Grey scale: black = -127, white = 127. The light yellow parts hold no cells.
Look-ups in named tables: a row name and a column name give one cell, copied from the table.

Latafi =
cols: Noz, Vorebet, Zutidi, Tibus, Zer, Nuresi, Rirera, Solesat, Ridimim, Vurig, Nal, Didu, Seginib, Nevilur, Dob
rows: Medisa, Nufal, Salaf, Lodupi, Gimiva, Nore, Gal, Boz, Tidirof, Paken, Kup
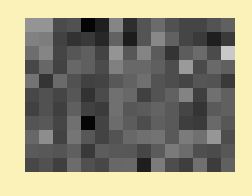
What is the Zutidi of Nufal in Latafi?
-61
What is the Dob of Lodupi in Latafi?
-31
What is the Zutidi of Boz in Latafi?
-58
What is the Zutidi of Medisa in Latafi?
-52
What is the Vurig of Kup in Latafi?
-4
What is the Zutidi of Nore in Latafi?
-58
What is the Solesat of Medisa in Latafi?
-81
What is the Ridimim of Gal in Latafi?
-36
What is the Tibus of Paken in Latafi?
-32
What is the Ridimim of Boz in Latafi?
-50
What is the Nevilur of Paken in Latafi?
-52
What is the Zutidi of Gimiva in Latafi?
-21
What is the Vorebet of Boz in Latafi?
-39
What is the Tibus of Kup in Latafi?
-19
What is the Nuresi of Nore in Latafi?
-52
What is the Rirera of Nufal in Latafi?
-29
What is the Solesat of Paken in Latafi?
-40
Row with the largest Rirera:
Salaf

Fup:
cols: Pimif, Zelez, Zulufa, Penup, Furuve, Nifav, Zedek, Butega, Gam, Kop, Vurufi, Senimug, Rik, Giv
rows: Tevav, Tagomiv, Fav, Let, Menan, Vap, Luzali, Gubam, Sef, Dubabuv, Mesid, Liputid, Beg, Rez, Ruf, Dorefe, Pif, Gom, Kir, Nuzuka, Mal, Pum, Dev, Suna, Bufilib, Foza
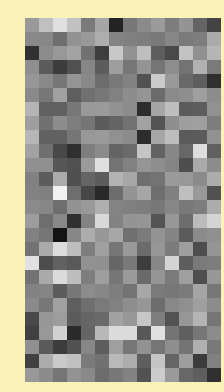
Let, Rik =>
49
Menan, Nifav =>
-19
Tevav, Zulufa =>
96
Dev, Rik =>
-8
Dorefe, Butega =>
-15
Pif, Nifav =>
31
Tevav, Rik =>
-27
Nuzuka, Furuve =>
12
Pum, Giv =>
-10
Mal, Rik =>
31
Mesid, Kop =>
14

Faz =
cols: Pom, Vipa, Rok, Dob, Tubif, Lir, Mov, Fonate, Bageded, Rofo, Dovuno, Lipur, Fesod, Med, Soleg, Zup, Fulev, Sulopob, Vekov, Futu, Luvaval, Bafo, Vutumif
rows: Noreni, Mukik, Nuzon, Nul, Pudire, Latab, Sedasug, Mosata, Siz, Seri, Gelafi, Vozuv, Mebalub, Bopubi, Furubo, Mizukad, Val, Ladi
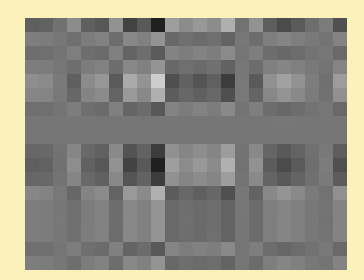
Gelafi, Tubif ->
-30
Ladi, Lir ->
1
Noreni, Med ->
12
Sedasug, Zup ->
-11
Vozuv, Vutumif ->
-35
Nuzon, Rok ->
-11
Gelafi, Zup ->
-13
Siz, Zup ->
-9
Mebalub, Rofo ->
48
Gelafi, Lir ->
-40
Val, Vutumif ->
-22
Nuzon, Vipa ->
-16
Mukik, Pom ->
-1
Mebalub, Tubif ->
4
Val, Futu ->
-19
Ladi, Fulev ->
-19
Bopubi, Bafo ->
-11
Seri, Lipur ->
5

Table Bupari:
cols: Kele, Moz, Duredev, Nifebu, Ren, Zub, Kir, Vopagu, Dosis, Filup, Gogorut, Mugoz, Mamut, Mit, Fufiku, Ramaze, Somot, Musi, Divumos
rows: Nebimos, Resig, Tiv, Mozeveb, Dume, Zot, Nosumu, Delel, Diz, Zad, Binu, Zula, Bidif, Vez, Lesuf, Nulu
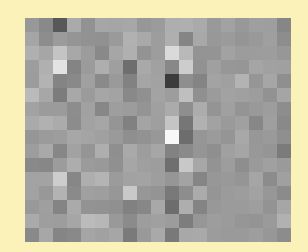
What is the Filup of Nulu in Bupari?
41
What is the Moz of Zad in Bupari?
41
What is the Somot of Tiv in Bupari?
28
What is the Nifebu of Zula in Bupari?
7
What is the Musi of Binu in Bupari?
32
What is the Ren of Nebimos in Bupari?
18
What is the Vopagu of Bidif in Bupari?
73
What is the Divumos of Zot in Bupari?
37
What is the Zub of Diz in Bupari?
32
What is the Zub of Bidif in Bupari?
30
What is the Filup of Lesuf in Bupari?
32
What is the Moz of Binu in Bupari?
7
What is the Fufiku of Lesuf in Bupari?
27
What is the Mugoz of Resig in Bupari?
5
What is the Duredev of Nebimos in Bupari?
-39
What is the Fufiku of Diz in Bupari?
21
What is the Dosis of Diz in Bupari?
18
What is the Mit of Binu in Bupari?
19

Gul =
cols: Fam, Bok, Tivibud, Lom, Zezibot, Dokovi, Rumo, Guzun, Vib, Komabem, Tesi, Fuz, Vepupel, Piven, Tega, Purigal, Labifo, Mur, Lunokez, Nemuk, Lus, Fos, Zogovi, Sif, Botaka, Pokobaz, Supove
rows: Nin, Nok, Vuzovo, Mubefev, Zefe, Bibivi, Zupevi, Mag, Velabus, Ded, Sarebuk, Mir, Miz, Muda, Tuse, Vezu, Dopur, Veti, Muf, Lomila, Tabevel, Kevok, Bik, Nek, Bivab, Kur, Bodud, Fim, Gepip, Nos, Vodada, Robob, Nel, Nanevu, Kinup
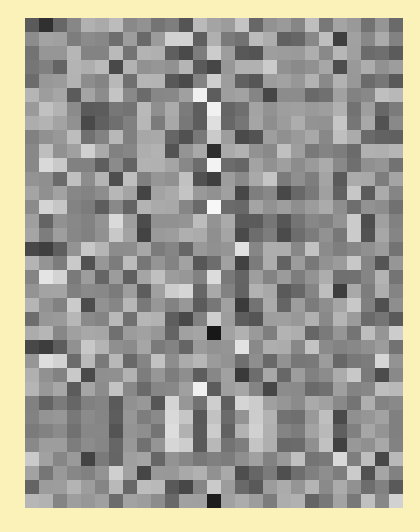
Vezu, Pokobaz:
39
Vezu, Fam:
37
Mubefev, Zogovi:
-50
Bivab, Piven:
27
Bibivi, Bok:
29
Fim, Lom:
-25
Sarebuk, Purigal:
-25
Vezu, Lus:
-3
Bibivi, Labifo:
5
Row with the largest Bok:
Muf

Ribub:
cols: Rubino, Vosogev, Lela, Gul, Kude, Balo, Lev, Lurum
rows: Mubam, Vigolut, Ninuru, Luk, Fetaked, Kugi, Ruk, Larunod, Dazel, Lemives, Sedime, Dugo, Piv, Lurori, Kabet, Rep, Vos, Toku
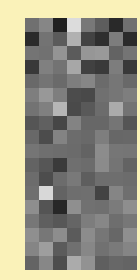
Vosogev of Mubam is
6
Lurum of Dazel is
-23
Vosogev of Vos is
30
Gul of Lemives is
-20
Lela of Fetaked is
-21
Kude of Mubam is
-7
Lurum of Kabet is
-8
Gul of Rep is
-36
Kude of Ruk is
-38
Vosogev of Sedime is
-41

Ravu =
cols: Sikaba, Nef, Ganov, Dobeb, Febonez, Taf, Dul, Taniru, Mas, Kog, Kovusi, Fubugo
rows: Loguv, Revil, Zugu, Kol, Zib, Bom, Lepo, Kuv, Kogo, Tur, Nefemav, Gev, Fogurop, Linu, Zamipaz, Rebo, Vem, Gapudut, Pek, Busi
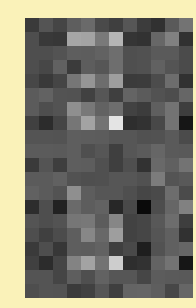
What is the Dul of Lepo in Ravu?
-17
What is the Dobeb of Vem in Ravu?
-33
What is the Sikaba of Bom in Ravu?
-36
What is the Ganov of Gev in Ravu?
-30
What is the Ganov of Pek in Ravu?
-58
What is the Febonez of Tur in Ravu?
-48
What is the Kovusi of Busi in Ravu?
-56
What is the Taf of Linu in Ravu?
-29
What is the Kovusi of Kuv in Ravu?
-12
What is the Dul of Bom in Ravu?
-64
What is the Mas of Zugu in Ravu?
-46

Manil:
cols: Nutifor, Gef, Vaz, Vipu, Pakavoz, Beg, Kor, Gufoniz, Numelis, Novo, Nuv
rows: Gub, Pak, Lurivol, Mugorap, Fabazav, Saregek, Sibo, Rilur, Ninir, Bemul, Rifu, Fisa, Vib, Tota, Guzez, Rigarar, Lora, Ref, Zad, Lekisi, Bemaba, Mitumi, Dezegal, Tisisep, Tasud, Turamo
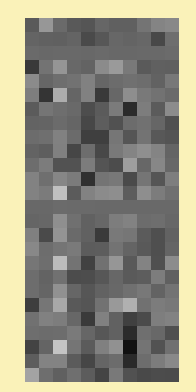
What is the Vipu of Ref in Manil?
-12
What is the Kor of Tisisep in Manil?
17
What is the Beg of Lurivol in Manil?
-21
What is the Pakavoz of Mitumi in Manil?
-69
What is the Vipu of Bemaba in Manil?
-38
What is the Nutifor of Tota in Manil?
-23
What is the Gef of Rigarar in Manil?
-53

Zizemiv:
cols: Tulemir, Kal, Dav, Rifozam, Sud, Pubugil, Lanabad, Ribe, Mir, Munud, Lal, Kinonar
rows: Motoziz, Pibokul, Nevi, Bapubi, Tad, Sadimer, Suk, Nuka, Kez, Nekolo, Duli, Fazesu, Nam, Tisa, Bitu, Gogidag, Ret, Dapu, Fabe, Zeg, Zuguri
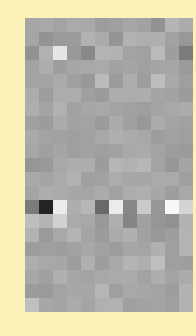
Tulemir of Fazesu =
41
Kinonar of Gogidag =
51
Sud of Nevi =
9
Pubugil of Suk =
40
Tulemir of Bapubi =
35
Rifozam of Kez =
31
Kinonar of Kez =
31
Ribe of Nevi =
35
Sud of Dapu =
48
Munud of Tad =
61
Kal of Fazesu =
37
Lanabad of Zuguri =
49
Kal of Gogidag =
26
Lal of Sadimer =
34
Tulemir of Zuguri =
63
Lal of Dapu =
31
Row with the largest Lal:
Tisa

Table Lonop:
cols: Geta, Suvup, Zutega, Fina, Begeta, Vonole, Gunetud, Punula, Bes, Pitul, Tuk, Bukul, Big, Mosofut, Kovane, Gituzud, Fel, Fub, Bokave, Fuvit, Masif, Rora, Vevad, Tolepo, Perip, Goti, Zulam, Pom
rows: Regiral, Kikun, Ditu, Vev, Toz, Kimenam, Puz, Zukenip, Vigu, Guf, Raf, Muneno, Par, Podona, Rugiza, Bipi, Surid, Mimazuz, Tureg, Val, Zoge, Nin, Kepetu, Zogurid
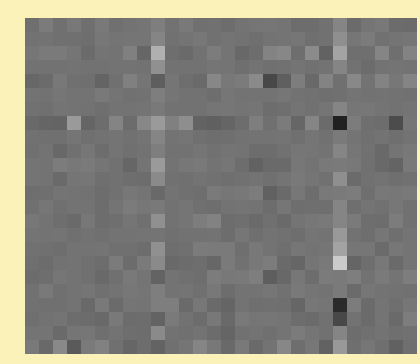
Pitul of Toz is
-33
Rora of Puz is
-10
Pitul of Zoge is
-1
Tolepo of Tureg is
-1
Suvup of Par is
-16
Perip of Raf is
-15
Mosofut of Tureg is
-3
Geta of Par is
-17
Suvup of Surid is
-15
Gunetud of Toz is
-15
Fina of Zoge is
-12
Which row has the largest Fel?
Toz

